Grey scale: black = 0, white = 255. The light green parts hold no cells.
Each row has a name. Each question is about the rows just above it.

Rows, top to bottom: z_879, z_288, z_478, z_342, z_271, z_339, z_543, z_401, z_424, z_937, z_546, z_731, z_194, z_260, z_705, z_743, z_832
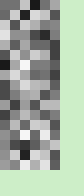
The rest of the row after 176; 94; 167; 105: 105; 65
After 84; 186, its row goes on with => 186

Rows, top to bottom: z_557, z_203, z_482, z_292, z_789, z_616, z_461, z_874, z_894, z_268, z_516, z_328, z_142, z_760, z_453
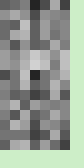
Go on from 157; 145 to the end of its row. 179; 209; 191; 126; 191
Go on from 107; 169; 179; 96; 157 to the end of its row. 116; 135
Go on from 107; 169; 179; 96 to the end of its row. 157; 116; 135
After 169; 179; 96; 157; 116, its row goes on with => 135
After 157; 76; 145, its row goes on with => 135; 107
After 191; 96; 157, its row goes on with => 126; 135
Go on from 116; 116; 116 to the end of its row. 65; 87; 169; 87

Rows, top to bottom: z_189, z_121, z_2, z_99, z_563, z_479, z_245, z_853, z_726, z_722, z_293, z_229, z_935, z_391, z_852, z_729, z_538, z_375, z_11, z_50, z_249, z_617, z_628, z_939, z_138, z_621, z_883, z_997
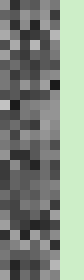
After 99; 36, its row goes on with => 77; 58; 99; 182
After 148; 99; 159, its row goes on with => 26
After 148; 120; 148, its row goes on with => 58
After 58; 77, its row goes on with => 182
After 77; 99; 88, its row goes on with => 120; 109
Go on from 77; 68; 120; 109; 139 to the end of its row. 58
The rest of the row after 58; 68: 77; 139

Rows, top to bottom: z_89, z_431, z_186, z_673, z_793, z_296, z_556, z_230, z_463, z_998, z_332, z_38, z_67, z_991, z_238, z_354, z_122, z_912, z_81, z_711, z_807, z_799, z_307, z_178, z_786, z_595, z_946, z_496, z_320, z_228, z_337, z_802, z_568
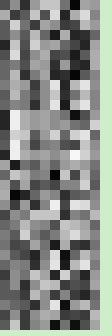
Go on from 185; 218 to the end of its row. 173; 132
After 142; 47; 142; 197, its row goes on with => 185; 59; 79; 69; 164
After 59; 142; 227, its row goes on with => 37; 185; 227; 142
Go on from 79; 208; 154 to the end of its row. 164; 102; 69; 37; 164
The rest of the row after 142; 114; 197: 164; 37; 208; 90; 37; 154
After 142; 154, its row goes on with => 114; 102; 208
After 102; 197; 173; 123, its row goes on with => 132; 6; 197; 69; 185; 102

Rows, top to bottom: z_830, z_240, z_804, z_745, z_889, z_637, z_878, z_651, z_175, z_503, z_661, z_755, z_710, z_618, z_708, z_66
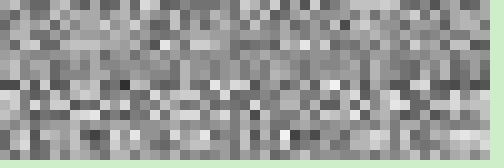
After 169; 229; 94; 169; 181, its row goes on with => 134; 84; 103; 169; 84; 114; 181; 114; 146; 193
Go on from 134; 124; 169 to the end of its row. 103; 124; 157; 114; 193; 75; 181; 205; 169; 146; 146; 103; 157; 157; 146; 94; 169; 181; 181; 114
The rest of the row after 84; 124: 114; 217; 114; 193; 217; 217; 124; 181; 217; 124; 181; 75; 193; 134; 124; 124; 181; 114; 205; 193; 169; 229; 94; 169; 181; 134; 84; 103; 169; 84; 114; 181; 114; 146; 193
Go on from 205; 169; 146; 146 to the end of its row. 103; 157; 157; 146; 94; 169; 181; 181; 114

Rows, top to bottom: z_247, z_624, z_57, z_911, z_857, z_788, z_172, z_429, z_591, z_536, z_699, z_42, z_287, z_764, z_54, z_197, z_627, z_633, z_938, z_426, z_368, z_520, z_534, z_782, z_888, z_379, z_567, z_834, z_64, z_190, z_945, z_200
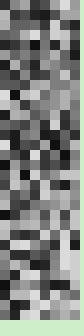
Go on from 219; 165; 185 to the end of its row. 207
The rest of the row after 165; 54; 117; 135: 146; 176; 117
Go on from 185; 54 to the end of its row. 78; 36; 27; 78; 165; 165
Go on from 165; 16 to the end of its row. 88; 185
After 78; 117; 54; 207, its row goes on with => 165; 185; 146

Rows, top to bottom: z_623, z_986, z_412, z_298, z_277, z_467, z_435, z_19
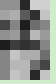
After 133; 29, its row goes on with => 110; 133
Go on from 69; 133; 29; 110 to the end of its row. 133
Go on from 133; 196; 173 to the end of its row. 173; 110
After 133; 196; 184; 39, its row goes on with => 196
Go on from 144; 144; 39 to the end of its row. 208; 208
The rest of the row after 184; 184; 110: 69
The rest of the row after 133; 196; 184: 39; 196

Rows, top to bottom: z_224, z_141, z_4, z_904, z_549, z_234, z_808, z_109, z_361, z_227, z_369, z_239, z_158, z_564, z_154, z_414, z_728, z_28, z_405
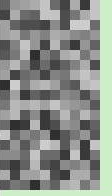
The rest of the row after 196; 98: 139; 119; 150; 47; 88; 119; 150; 88
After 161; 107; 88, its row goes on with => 184; 196
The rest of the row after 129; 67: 107; 67; 98; 129; 172; 77
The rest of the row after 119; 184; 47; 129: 98; 172; 184; 119; 161

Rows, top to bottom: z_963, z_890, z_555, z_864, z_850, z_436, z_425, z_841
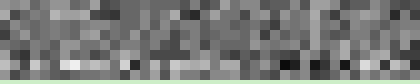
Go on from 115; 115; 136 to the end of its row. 93; 125; 125; 103; 125; 84; 73; 136; 125; 73; 115; 103; 103; 103; 148; 125; 115; 125; 136; 84; 159; 115; 125; 170; 115; 148; 103; 136; 84; 148; 53
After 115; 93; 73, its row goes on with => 148; 115; 136; 62; 73; 103; 148; 84; 148; 115; 148; 115; 103; 136
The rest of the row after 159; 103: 84; 93; 125; 125; 93; 136; 115; 148; 136
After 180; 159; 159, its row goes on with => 170; 73; 62; 53; 103; 103; 136; 103; 125; 170; 62; 41; 115; 159; 115; 115; 73; 136; 148; 84; 148; 115; 125; 170; 103; 62; 125; 136; 159; 148; 115; 41; 125; 62
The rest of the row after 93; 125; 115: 93; 148; 148; 115; 115; 136; 93; 125; 125; 103; 125; 84; 73; 136; 125; 73; 115; 103; 103; 103; 148; 125; 115; 125; 136; 84; 159; 115; 125; 170; 115; 148; 103; 136; 84; 148; 53
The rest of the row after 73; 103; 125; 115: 180; 159; 159; 170; 73; 62; 53; 103; 103; 136; 103; 125; 170; 62; 41; 115; 159; 115; 115; 73; 136; 148; 84; 148; 115; 125; 170; 103; 62; 125; 136; 159; 148; 115; 41; 125; 62

